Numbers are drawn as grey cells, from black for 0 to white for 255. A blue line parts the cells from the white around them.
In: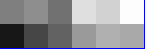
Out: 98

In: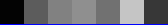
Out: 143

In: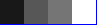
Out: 24

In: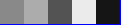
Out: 172

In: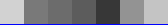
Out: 92

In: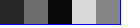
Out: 108

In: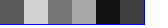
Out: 118
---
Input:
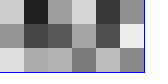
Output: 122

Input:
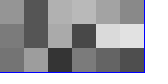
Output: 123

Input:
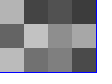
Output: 113

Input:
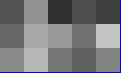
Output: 118

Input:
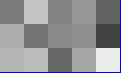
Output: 103

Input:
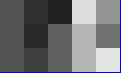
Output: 96

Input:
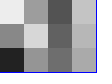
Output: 149

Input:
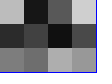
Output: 110
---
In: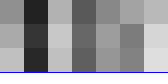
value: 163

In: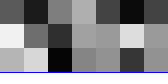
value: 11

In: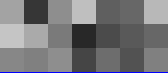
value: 103

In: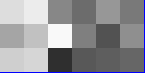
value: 151

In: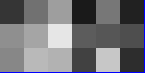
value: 119

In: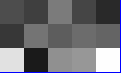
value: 69
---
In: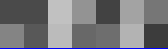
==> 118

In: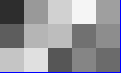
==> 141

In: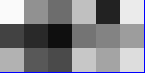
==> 157

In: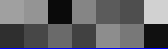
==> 209

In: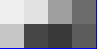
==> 108

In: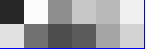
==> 240

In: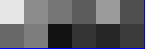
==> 79

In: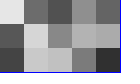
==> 171
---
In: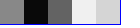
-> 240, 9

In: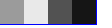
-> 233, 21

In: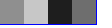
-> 199, 30

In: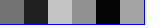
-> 195, 5

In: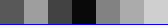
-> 207, 8

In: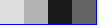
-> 221, 25

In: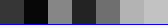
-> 193, 6

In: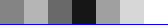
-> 255, 21

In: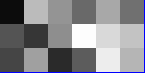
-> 253, 12

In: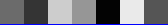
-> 234, 3
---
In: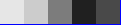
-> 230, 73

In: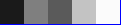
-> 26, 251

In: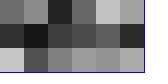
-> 108, 171

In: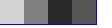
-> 211, 86

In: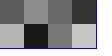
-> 91, 198

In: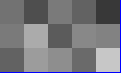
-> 114, 199

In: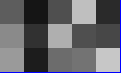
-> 93, 199

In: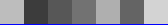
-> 189, 211

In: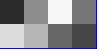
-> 43, 70
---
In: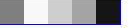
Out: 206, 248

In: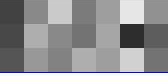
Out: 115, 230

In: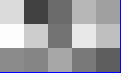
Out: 115, 253

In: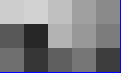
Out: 179, 210

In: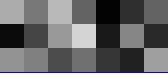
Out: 212, 212

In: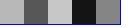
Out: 199, 199

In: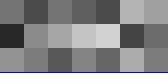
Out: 196, 210
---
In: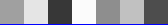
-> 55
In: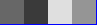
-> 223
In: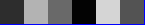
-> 105
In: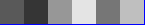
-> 151
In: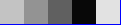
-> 96
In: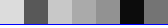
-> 200
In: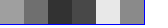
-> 50
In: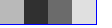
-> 107
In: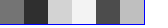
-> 211
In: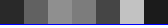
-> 143
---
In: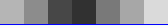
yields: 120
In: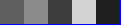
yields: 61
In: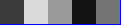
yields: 154
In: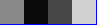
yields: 10
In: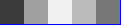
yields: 241
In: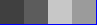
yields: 92
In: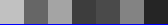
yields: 74
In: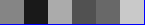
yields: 81
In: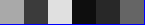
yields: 14
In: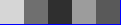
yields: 47
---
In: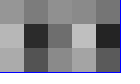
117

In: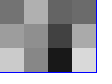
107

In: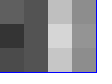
141

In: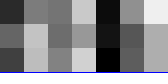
239

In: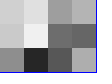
180

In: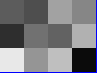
134

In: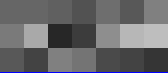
128

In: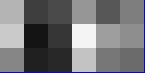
126
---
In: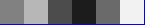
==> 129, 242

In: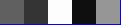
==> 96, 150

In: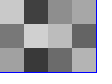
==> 201, 180

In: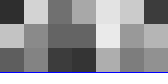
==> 46, 145

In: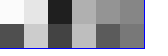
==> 251, 120

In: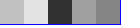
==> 192, 132

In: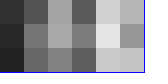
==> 49, 195
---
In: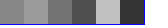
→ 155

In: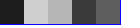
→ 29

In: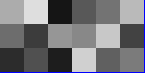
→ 80

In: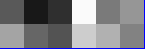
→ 102

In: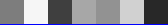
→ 63

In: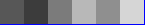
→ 60
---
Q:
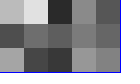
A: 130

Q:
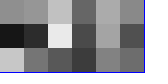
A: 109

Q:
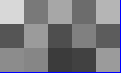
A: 155

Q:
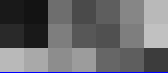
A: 60

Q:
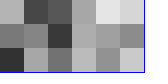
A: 202

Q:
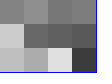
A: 60

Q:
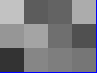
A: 118

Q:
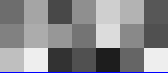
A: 238

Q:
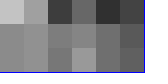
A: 96

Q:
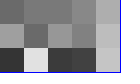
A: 197
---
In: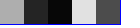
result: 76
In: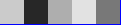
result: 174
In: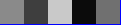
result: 112
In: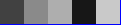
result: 138
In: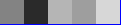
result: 158
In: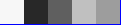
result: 157
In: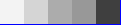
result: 172
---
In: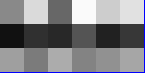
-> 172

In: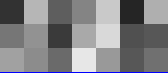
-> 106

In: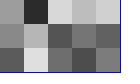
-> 110

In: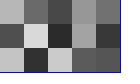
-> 203

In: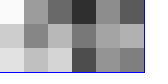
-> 213

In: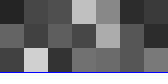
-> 51

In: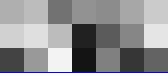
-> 243

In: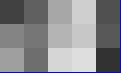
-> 214

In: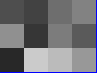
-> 187

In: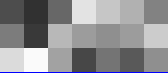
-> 162
